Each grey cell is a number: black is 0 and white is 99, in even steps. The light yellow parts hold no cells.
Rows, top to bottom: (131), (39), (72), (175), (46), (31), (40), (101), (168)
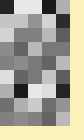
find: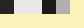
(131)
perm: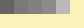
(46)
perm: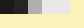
(131)
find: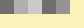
(101)

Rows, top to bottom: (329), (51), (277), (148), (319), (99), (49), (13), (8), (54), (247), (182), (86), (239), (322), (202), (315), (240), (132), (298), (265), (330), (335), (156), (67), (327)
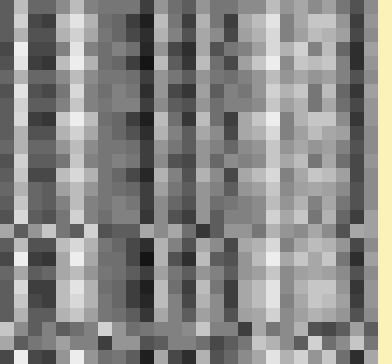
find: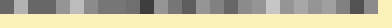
(247)
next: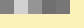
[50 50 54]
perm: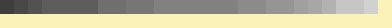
(13)
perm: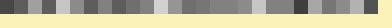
(156)
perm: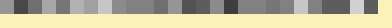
(13)

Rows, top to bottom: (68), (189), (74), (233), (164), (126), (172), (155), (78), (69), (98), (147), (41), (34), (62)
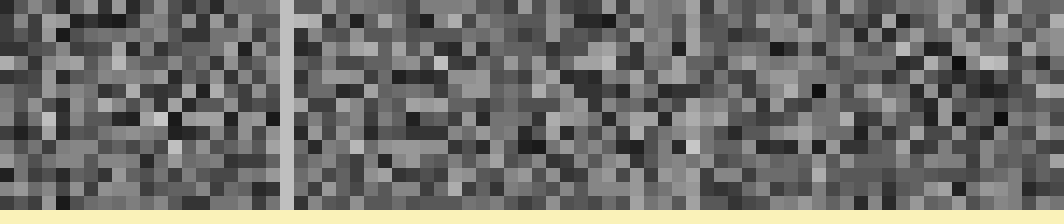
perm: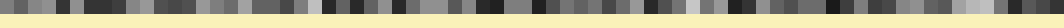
(98)
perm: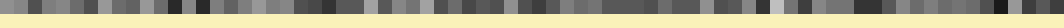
(74)
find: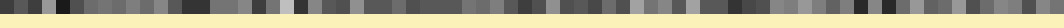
(62)
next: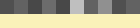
[49 34 63]

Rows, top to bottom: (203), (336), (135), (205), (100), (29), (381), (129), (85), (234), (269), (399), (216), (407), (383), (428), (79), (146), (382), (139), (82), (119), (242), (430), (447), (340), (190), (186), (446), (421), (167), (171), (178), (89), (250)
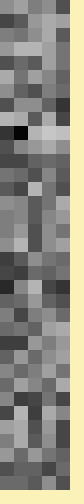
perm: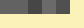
(89)
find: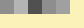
(146)
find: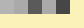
(85)

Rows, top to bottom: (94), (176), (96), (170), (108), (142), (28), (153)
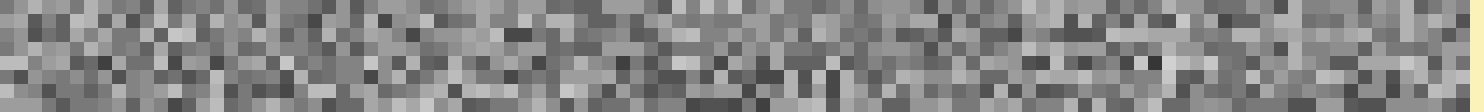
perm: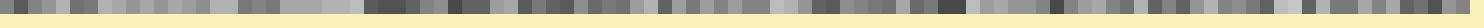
(96)
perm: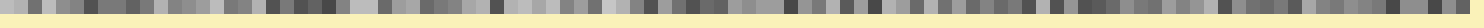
(28)
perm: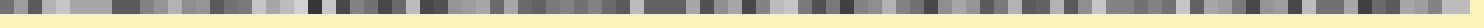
(108)
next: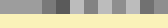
[65 47 47]
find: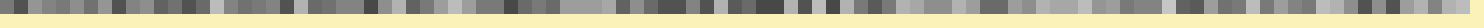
(142)
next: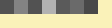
[28 69 32]

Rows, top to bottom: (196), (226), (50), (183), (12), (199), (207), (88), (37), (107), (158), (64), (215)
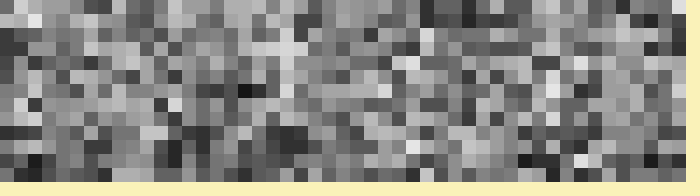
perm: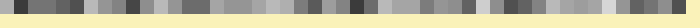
(37)
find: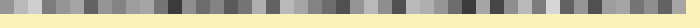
(37)

